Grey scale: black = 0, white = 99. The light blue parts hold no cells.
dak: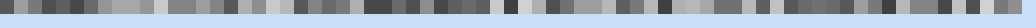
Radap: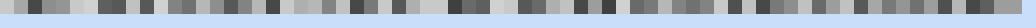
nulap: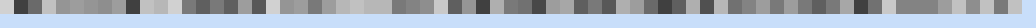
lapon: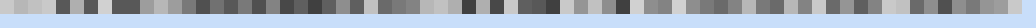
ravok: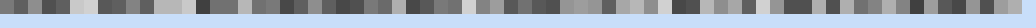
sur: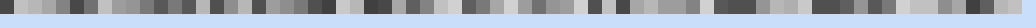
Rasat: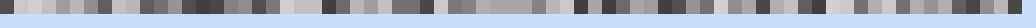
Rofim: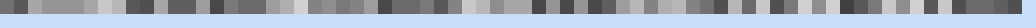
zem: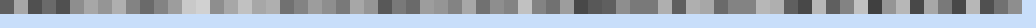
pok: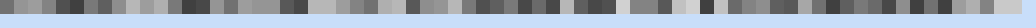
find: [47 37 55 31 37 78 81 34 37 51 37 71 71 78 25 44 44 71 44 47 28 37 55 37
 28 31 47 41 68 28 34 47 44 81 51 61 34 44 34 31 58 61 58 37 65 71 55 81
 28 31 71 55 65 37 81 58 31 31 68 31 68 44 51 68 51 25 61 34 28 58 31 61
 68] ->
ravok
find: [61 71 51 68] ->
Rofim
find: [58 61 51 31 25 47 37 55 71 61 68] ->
pok
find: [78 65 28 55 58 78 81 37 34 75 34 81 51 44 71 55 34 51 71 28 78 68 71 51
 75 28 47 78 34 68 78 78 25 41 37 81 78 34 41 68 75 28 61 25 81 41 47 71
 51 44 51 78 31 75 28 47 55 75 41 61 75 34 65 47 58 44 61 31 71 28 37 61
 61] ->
Radap

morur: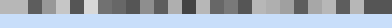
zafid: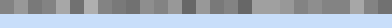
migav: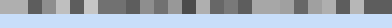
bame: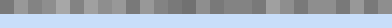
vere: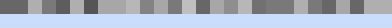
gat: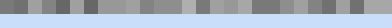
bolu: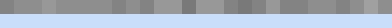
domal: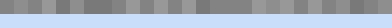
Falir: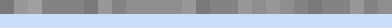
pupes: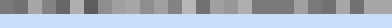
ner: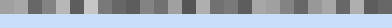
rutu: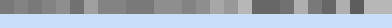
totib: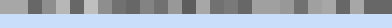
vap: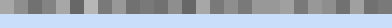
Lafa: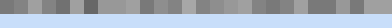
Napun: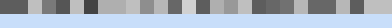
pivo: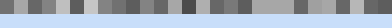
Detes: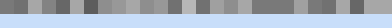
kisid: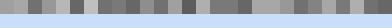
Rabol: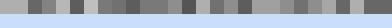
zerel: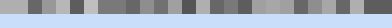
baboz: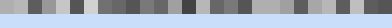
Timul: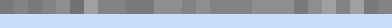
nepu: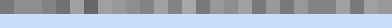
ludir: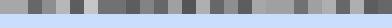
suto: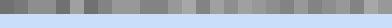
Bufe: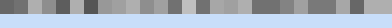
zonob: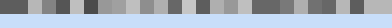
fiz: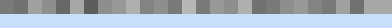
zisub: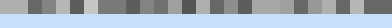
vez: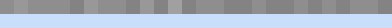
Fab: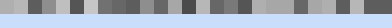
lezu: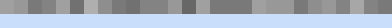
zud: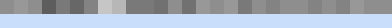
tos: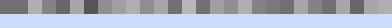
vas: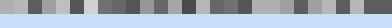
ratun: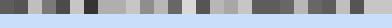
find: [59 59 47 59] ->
bolu
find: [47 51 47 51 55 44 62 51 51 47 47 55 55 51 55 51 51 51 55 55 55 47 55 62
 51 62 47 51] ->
Timul
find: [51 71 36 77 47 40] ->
ner
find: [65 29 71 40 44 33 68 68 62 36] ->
vas
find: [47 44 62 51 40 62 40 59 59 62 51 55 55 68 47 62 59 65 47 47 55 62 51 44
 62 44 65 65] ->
gat
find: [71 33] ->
morur

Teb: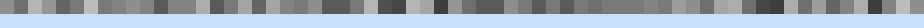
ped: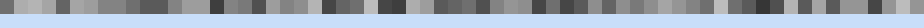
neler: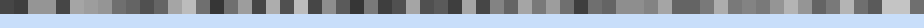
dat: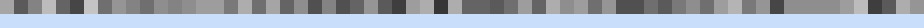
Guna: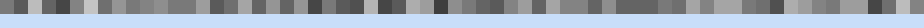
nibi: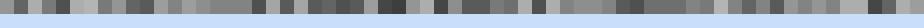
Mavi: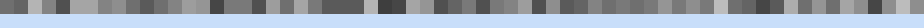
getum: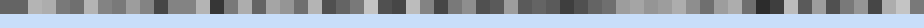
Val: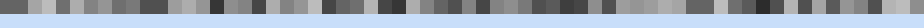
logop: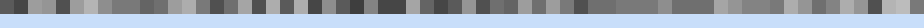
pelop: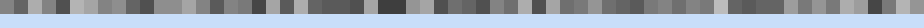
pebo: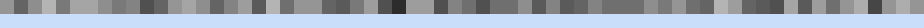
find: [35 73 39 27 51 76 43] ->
Guna
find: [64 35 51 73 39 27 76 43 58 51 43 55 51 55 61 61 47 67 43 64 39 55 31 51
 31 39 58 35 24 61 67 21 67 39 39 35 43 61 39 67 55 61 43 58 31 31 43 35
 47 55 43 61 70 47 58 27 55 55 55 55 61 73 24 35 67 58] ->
dat
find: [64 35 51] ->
dat
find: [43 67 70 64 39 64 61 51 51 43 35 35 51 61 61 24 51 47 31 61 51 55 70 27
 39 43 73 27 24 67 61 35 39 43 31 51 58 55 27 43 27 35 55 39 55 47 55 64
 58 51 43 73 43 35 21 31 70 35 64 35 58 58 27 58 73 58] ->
ped

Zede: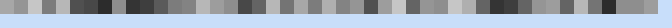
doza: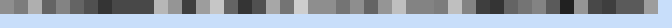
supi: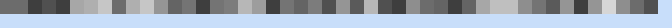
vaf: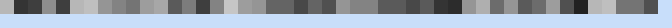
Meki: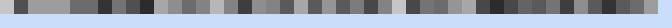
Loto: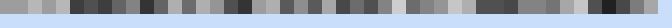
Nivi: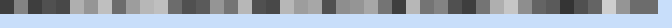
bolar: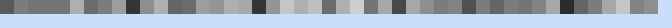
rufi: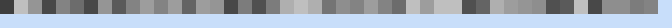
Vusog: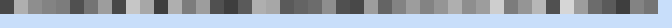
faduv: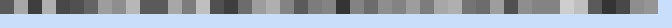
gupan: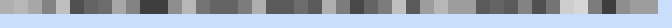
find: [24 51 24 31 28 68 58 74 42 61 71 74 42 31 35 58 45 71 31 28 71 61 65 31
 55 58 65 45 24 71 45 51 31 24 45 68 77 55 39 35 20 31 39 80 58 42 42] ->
Nivi
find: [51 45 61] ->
vaf
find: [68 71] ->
gupan
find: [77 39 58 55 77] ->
Zede
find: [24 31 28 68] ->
Nivi

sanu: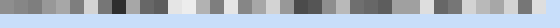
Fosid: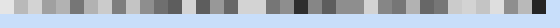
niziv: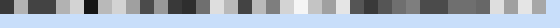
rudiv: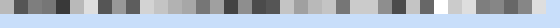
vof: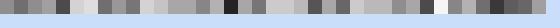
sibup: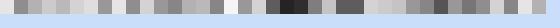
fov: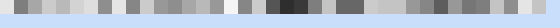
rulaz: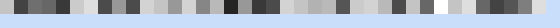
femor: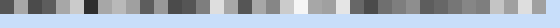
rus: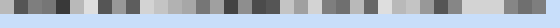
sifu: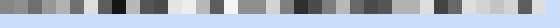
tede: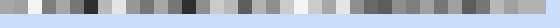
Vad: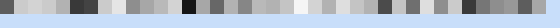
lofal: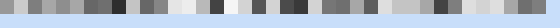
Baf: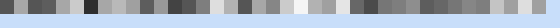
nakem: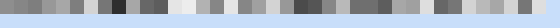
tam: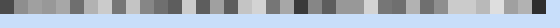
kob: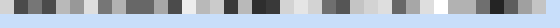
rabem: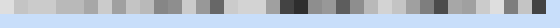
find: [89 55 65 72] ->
Vad
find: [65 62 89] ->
femor
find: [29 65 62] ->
rabem
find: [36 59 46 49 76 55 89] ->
fov
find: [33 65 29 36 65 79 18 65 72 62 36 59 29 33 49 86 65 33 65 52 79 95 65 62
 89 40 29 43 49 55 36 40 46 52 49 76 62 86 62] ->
femor

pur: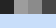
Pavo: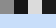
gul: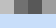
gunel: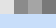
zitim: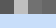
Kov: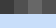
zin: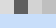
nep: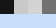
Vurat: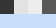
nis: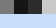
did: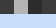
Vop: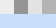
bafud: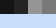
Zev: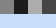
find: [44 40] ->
zitim
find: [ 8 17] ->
nis
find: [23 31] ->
Kov
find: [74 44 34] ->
gul
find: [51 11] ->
Zev
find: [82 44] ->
nep
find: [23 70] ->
did

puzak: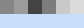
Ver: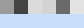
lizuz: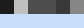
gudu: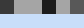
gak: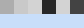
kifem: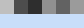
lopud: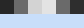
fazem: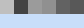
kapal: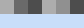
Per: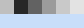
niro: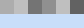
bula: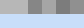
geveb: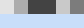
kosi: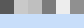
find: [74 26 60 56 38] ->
fazem
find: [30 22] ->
lizuz
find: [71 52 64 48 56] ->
bula
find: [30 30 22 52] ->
lizuz
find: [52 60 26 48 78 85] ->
puzak

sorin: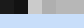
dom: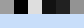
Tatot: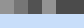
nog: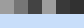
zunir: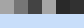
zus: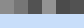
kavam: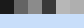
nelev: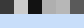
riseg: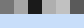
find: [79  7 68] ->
nelev
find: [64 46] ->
zunir
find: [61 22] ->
nog
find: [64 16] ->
zunir
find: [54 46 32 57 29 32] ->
zus

